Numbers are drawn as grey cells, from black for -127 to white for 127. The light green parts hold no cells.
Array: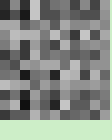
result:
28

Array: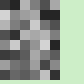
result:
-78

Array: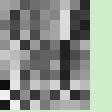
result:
25

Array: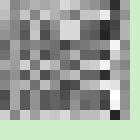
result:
29

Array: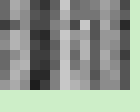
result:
-42

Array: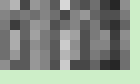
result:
-16
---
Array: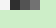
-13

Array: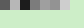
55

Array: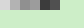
51

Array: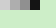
46

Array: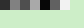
41

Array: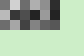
58
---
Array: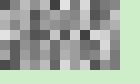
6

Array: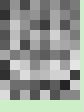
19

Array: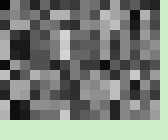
15

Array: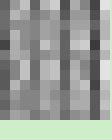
25

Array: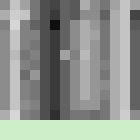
68

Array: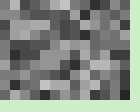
54

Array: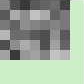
-48

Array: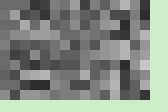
-21
